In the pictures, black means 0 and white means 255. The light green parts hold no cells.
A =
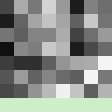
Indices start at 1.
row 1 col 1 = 69
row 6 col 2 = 155
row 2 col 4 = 195
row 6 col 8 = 120
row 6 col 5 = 107
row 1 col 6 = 28
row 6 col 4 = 133
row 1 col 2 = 170
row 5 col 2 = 47
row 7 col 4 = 185
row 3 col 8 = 154
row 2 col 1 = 28
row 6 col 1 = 86
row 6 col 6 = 94
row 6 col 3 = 98
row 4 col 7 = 74
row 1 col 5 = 153
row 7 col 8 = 179

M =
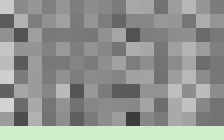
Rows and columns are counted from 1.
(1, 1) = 202
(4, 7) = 146
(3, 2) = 82
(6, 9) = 132
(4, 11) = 167
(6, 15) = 140
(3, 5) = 123
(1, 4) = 127
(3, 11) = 126
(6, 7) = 139
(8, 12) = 109
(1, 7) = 141
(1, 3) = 150
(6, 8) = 137
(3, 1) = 145
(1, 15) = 149
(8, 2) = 107
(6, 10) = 161
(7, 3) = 155
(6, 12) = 113
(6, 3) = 155
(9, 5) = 142
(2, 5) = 160
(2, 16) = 149
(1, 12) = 114
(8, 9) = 137
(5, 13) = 139
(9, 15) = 118
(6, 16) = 119
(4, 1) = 196
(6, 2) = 124
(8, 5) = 147
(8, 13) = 169

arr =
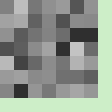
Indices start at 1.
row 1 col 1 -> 129
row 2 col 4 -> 133
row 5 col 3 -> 104
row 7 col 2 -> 47
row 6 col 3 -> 138
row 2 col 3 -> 97
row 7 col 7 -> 150
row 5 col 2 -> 67
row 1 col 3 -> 119
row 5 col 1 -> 185
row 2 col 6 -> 139
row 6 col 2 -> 160
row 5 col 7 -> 153
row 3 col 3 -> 115

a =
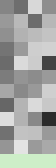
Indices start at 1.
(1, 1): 133
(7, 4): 207
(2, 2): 185
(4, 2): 154
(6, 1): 124
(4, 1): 116
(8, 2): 180
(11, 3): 154
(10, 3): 192
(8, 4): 200
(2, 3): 108
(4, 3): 206
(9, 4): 43
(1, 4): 142

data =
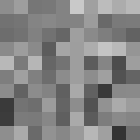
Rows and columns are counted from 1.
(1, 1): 141
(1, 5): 131
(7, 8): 57
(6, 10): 100
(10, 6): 154
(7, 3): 140
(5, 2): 122
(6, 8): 160
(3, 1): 109
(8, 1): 58
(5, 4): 102
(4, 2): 157
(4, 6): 158
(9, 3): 122
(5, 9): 76
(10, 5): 135
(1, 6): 201
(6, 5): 140
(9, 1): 60
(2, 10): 123
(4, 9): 185
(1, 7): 160
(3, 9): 114
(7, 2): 98
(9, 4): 135
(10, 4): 146
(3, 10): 98
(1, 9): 172
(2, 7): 156
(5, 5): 115
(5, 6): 158

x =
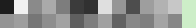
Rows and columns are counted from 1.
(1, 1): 29
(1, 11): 158
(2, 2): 158
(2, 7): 126
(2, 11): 127
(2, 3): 118
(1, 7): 49
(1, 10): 77

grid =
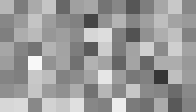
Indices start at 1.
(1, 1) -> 183
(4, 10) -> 163
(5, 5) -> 164
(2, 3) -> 196
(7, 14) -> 137
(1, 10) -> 86
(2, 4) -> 157
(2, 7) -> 69
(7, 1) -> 143
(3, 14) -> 130
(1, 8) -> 116
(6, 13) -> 191
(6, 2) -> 127
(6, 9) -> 157
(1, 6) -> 160
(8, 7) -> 135
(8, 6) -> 224
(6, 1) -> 132
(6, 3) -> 200
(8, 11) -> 112
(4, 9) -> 124
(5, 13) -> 173
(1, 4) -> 197
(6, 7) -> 164
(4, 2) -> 132
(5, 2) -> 125
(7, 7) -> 114
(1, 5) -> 103
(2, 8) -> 146
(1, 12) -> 167
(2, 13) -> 163
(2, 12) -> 190
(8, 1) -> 215
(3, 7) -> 214

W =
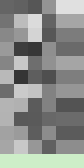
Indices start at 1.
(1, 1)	101
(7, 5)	150
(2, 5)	166
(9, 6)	107
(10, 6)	91
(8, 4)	130
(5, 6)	165
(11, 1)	166
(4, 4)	143
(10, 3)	93
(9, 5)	107
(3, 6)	124
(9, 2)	89
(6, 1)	185
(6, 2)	53
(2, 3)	219
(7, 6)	150
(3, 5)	124
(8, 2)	177
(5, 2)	199
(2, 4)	99
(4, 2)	61

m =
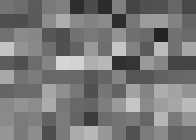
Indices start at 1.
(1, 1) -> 116
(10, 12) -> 139
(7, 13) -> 163
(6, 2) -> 115
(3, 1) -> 113
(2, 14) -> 101
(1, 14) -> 72
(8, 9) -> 154
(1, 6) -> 46
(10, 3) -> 141
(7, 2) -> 106
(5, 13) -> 69
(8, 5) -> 119
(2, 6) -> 139
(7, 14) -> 148
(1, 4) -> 121
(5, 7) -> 175
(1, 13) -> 102
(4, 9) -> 198
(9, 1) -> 139
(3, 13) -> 114
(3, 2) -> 138
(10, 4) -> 77
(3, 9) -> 147
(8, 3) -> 140
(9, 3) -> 127
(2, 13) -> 131
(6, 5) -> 105
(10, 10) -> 81
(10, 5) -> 122
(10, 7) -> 184
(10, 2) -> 122
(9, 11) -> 102
